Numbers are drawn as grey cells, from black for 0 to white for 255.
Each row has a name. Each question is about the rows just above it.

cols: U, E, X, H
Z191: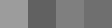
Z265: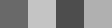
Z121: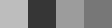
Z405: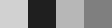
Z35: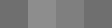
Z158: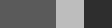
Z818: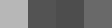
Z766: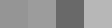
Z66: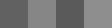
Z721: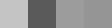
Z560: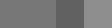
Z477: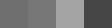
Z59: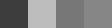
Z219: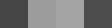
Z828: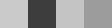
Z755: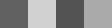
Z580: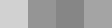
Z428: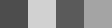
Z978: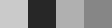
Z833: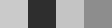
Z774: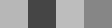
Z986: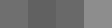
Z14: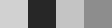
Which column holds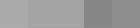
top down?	H
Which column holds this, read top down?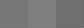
H
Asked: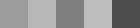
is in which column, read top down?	X
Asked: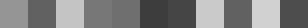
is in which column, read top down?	U

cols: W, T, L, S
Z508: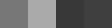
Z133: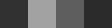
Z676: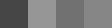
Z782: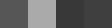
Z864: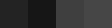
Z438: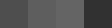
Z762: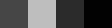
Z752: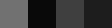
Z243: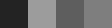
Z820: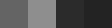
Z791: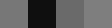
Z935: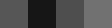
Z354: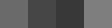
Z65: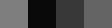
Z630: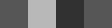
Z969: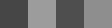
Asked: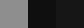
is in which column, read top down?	T
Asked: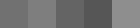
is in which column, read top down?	S

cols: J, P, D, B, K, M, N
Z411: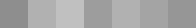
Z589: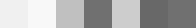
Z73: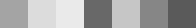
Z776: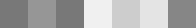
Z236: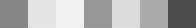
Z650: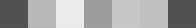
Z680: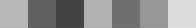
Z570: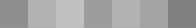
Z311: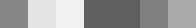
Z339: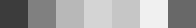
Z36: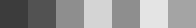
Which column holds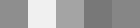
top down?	J
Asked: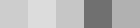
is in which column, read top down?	K

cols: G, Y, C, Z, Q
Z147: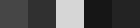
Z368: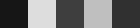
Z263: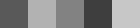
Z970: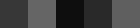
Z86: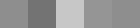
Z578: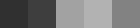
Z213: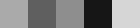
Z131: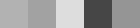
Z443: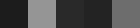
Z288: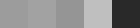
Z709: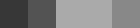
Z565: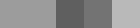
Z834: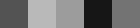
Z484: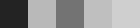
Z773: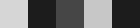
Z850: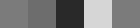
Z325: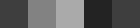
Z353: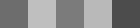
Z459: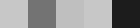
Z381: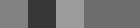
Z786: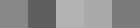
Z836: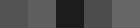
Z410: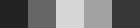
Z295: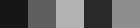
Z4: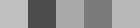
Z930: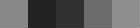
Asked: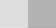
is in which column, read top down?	Y
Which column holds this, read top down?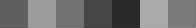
C
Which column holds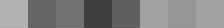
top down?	Y
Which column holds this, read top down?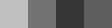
Y
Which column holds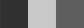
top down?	Q
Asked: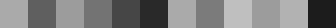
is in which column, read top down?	C
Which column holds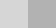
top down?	C

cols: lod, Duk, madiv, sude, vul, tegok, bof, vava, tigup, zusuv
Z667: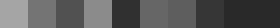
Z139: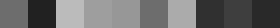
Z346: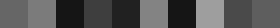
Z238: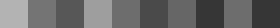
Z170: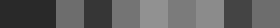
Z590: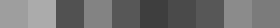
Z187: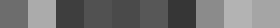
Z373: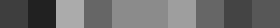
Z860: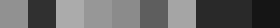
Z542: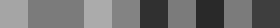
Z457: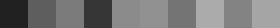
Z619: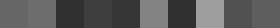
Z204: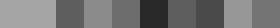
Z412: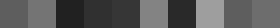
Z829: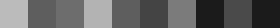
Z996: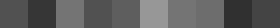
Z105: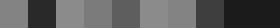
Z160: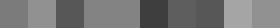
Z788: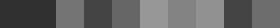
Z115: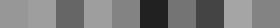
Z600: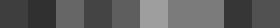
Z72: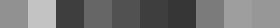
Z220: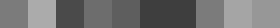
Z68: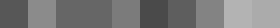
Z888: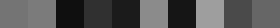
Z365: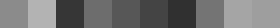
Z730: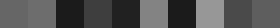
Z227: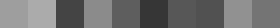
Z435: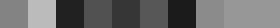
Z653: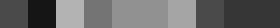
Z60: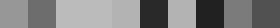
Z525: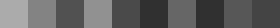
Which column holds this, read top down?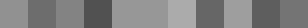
zusuv
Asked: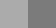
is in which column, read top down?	madiv
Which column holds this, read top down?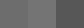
vul
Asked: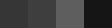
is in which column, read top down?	bof
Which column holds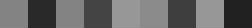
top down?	tegok
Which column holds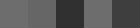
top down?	sude
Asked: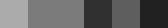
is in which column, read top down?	madiv

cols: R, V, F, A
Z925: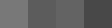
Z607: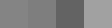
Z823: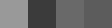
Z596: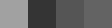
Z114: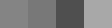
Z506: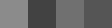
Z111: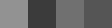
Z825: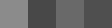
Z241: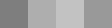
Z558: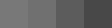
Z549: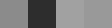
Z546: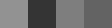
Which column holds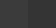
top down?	V
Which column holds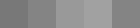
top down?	R
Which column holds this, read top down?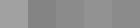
R
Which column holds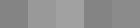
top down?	R
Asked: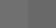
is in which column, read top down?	F

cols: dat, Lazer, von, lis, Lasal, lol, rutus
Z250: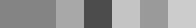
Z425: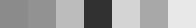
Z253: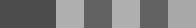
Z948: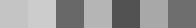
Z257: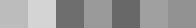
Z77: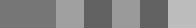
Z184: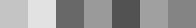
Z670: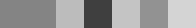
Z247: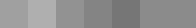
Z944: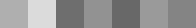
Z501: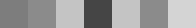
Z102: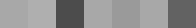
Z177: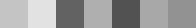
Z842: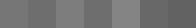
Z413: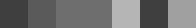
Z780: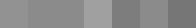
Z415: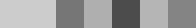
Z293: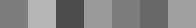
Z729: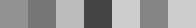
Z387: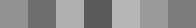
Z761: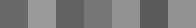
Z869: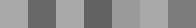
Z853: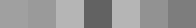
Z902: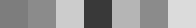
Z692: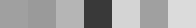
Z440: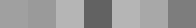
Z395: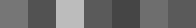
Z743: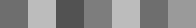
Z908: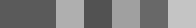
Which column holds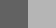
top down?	lis
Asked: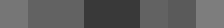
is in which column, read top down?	lis
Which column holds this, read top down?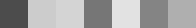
Lazer
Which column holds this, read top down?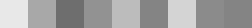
rutus
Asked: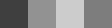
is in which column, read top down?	dat
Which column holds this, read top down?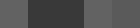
lis
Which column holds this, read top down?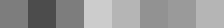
Lasal

